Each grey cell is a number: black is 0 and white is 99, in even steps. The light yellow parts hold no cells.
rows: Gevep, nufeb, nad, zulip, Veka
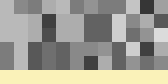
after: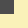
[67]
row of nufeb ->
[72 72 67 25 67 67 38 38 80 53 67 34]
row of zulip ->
[48 72 34 43 38 53 53 57 38 80 25 67]
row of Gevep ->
[72 53 48 67 72 48 57 48 48 76 21 62]
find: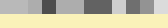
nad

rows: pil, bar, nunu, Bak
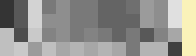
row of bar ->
[20 34 82 55 55 47 47 39 39 39 60 55 87]
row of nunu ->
[74 30 78 51 55 47 51 47 39 47 34 51 65]
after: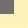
[60]

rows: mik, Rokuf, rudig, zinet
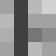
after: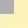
[25]
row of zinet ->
[63 25 72 63]
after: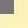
[54]

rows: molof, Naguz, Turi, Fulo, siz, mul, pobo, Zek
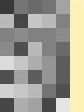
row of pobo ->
[81 77 72 45 31]
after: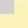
[77]
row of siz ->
[85 77 67 58 36]

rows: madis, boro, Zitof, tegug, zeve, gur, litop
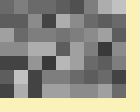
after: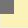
[49]
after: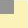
[22]
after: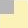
[62]
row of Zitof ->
[62 41 49 49 45 49 54 62 36]
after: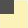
[49]
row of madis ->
[41 49 41 41 36 31 49 67 75]

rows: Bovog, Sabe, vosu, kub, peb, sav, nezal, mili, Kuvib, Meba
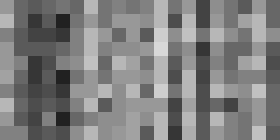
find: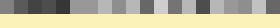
nezal
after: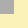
[35]

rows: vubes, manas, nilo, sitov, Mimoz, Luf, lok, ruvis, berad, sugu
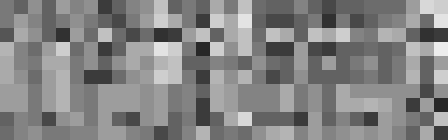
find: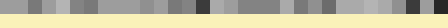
ruvis
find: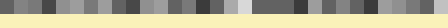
berad
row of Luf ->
[66 56 42 61 70 47 23 23 42 56 61 80 75 47 23 70 56 70 47 28 38 56 38 38
 38 42 47 38 47 70 38 80]
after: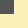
[66]
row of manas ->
[47 61 51 38 47 56 47 38 28 47 61 80 66 47 23 80 66 88 38 28 28 38 47 19
 47 28 38 47 51 66 42 88]

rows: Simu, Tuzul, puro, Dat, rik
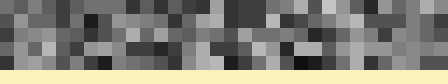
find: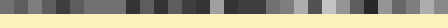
Simu
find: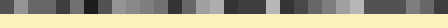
Tuzul
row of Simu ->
[44 36 49 36 24 36 44 44 44 20 36 20 36 24 20 62 20 24 24 44 49 67 32 76
 58 36 15 58 40 49 67 53]
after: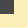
[40]

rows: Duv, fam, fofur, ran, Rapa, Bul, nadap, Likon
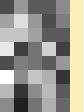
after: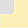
[59]
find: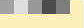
fam
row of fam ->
[63 86 59 30 49]
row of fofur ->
[76 76 63 35 35]
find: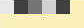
ran

